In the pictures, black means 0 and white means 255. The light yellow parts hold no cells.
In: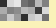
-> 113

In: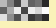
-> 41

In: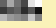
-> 128

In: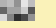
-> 146

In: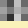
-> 105

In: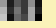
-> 2

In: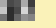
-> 131

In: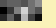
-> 13

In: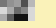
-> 216

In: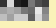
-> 148
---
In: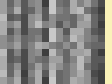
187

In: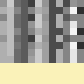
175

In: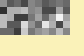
188

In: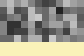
131

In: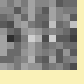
106

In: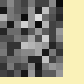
51
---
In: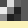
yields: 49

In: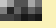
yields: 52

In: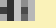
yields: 197

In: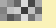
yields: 116

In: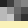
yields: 92

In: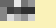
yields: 179

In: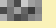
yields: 74

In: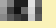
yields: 61
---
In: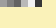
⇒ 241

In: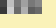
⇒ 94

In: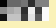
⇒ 90

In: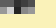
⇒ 136

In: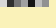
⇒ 189

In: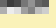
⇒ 189

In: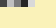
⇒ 37

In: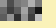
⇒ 62
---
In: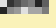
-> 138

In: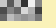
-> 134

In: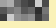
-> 117

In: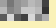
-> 133

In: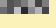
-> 83

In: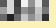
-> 214

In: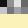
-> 118
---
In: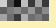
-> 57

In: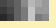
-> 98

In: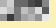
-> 120

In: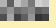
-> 64

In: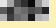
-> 106

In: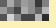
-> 141

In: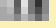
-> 135
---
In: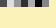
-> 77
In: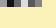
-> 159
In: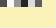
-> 78
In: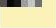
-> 81
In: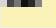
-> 214
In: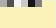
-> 172
